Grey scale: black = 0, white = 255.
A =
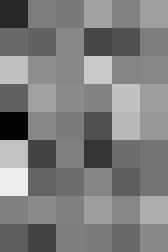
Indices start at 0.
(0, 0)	41
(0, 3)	162
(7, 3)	157
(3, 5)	157
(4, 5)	152
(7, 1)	138
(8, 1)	67
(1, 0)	105
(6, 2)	109
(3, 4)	193
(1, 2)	136
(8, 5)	136
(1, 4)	81
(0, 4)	130
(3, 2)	137
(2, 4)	132
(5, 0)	194
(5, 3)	54
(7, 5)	172

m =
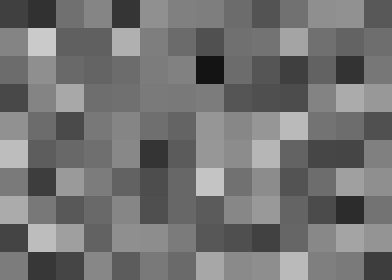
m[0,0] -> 64
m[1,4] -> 176
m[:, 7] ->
[126, 80, 20, 124, 150, 151, 196, 91, 87, 167]
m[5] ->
[189, 93, 104, 111, 136, 52, 91, 151, 140, 182, 99, 70, 69, 128]
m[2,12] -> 51
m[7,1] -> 120
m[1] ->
[132, 202, 96, 96, 176, 126, 107, 80, 112, 115, 164, 112, 99, 110]
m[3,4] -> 112
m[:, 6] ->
[128, 107, 129, 121, 100, 91, 103, 103, 123, 106]
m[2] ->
[108, 143, 105, 100, 108, 124, 129, 20, 108, 85, 63, 98, 51, 119]
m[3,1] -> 132
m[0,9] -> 83
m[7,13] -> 115
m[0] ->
[64, 49, 112, 133, 53, 144, 128, 126, 108, 83, 113, 143, 145, 88]
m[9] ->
[124, 55, 69, 135, 92, 121, 106, 167, 138, 142, 186, 127, 122, 61]
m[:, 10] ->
[113, 164, 63, 76, 186, 99, 83, 100, 102, 186]
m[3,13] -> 152
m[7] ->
[171, 120, 88, 105, 134, 79, 103, 91, 135, 153, 100, 75, 44, 115]
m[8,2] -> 159
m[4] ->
[145, 108, 74, 120, 133, 111, 100, 150, 135, 150, 186, 115, 109, 80]
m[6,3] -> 124
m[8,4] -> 143
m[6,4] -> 98
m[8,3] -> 98
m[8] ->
[68, 189, 159, 98, 143, 141, 123, 87, 79, 65, 102, 136, 164, 148]
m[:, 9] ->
[83, 115, 85, 79, 150, 182, 140, 153, 65, 142]

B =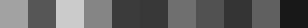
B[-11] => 162
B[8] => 52
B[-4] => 81
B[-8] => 133

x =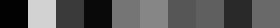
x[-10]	2
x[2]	58
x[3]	9
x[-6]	117

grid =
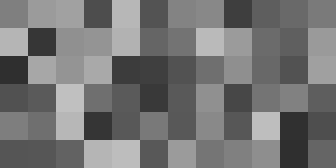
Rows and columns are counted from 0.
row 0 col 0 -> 127
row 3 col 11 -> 94
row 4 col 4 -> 88
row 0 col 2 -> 161
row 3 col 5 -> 57
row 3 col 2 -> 192
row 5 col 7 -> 117
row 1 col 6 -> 115
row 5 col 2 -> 98
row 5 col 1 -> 86
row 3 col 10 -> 129
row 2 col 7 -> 111
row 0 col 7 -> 136
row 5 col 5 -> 88
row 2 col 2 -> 148
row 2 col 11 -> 160
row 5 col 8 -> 128
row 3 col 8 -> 71
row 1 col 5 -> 101
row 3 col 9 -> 116
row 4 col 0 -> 126

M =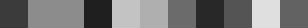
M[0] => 59
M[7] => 40
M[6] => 107

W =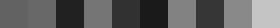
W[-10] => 98
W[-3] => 54
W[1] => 104
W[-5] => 26

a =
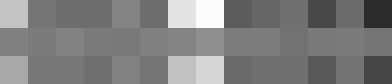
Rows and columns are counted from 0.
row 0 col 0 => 196
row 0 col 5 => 109
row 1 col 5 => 128
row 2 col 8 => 106
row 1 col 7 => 143
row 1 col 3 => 122
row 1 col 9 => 125
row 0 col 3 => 110
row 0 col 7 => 252
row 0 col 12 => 108
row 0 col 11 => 72
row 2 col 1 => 119

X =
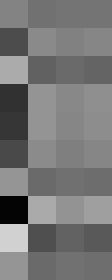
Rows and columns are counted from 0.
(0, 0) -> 131
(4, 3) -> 141
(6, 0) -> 149
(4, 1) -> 148
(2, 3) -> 100
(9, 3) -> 110
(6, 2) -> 112
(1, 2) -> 129
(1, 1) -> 138
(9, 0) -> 149
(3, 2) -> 136

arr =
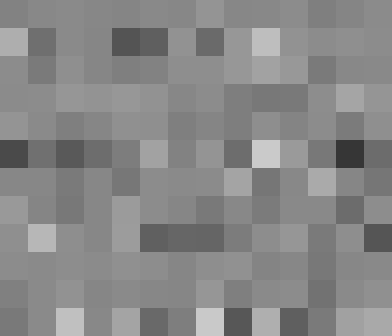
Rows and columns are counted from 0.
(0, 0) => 130
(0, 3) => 135
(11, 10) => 95
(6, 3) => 135
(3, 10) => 121
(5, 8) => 109
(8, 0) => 143
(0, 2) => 138
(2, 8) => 151
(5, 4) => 125
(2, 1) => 122
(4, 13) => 143
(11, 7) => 201
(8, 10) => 150
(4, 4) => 144
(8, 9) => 141
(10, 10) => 140
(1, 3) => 134
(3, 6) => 135
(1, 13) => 140
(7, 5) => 140
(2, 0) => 140
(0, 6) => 135
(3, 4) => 151
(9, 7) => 142
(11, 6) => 126
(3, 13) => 149
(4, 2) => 127
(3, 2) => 150
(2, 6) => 142
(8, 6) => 102
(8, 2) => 142
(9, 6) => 134
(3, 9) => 120
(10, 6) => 134

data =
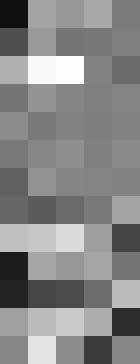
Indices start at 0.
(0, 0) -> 15
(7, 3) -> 122
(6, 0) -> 96
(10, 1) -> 70
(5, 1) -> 135
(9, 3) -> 165
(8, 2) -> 219
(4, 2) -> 130
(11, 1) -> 187
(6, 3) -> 132
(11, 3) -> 172
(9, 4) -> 116
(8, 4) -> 68
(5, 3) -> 127
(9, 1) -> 165
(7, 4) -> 163
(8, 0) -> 192
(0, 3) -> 169
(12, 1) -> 227
